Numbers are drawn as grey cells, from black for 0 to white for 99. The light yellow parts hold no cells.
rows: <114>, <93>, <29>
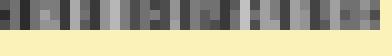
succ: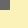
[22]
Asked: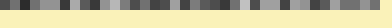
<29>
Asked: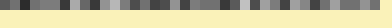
<114>
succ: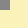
[26]

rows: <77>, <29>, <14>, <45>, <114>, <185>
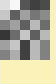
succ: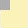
[25]
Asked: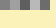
<14>
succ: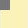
[54]
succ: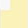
[33]
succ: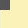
[25]

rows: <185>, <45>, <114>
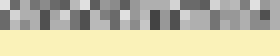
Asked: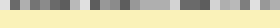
<185>
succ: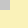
[26]
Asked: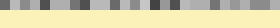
<114>
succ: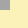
[82]

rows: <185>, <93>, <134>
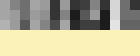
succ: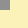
[20]
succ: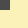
[64]
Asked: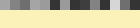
<185>
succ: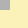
[60]
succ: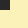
[24]
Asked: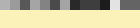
<134>

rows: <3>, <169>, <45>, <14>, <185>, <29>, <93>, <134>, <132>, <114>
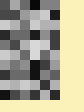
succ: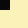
[50]
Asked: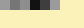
<93>
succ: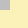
[69]
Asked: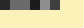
<14>
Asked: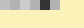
<132>
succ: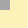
[41]
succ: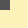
[65]

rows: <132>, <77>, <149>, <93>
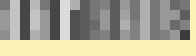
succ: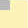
[46]
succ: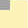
[46]
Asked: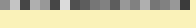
<93>
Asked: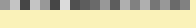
<149>
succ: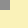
[76]

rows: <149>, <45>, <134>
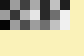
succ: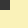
[70]
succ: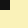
[61]
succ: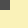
[61]
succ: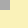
[16]

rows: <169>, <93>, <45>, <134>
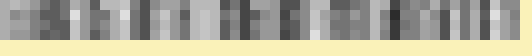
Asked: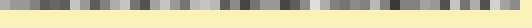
<134>
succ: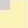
[63]
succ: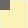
[36]

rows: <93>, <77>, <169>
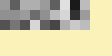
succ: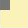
[32]
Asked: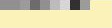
<77>
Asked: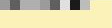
<93>
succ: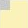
[73]
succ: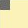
[56]

